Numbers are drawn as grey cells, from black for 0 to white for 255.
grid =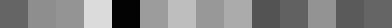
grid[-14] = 101
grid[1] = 142
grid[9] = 83
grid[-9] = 156

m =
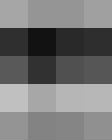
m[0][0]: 166
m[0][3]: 160
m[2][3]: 86
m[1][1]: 18
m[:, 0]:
[166, 47, 89, 192, 148]

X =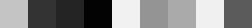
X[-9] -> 196
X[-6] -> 3
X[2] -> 36

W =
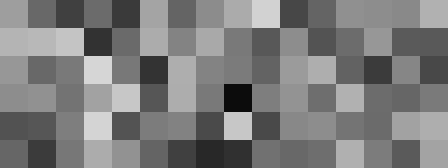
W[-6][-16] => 158
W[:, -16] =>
[158, 180, 151, 141, 82, 102]
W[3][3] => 162
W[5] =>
[102, 59, 119, 172, 146, 100, 64, 40, 48, 113, 104, 110, 176, 124, 90, 163]
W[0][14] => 137
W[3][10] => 147
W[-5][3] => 50
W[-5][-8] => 121
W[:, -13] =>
[107, 50, 214, 162, 212, 172]
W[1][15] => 89
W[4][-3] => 107
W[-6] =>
[158, 104, 64, 107, 58, 164, 100, 140, 171, 210, 71, 100, 144, 141, 137, 177]
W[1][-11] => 172
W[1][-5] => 83
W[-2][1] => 86
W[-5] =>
[180, 184, 196, 50, 106, 172, 131, 169, 121, 88, 141, 83, 108, 151, 90, 89]
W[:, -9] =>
[140, 169, 131, 121, 74, 40]
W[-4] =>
[151, 104, 121, 214, 120, 51, 174, 131, 123, 99, 155, 174, 98, 59, 134, 72]
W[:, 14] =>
[137, 90, 134, 102, 162, 90]
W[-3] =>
[141, 145, 115, 162, 199, 86, 173, 121, 12, 126, 147, 110, 177, 108, 102, 122]
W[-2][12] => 116
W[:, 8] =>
[171, 121, 123, 12, 199, 48]

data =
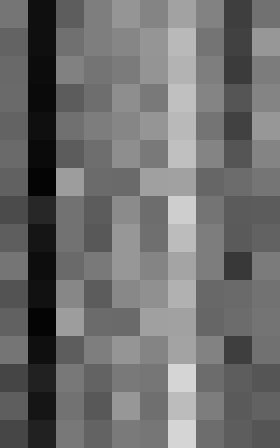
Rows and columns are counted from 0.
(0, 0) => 117
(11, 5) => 160
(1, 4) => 134
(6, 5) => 160
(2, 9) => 124
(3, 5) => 121
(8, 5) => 111
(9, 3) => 121
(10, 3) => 92
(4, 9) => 151
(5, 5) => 121
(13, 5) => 118
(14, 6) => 188
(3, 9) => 132
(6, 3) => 107
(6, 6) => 161
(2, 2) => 129
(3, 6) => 192
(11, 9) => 116
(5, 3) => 110
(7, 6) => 206
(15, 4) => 122
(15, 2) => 120
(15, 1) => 33
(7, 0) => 75
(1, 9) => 151
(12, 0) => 117
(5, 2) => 92
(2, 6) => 179
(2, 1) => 12
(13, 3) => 99
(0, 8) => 62
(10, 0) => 83
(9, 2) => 106
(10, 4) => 136
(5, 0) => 106
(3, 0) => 106

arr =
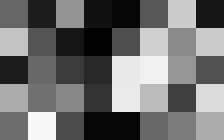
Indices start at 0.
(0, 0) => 101
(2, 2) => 59
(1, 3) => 2
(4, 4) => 5
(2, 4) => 233
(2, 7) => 80
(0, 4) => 6
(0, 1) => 29
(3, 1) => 113
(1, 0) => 194
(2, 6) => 150
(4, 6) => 123
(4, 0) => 109

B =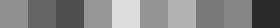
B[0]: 143
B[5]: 147
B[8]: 133
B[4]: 219

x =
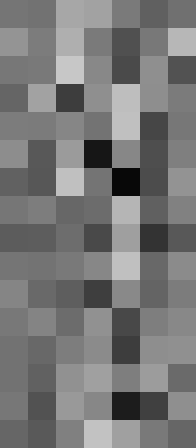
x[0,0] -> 117
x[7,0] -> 118
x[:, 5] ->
[96, 120, 143, 142, 70, 78, 76, 96, 51, 104, 100, 126, 142, 156, 64, 121]
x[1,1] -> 124
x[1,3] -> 122
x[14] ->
[119, 82, 153, 135, 28, 64, 143]
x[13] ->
[114, 97, 145, 160, 126, 156, 106]
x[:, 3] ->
[162, 122, 136, 143, 115, 22, 116, 108, 73, 135, 62, 145, 139, 160, 135, 194]
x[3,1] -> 162
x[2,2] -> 199
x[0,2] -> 167
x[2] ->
[119, 121, 199, 136, 74, 143, 82]
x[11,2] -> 108
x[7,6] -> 129
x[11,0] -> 120
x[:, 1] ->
[114, 124, 121, 162, 123, 88, 87, 125, 93, 115, 105, 132, 104, 97, 82, 89]
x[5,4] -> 135
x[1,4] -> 80
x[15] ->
[102, 89, 128, 194, 160, 121, 102]
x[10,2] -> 94
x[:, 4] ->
[122, 80, 74, 190, 192, 135, 8, 181, 159, 192, 137, 72, 61, 126, 28, 160]
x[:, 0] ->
[117, 148, 119, 101, 124, 141, 97, 118, 92, 117, 133, 120, 114, 114, 119, 102]
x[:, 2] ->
[167, 175, 199, 61, 134, 155, 192, 103, 109, 121, 94, 108, 125, 145, 153, 128]
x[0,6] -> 112
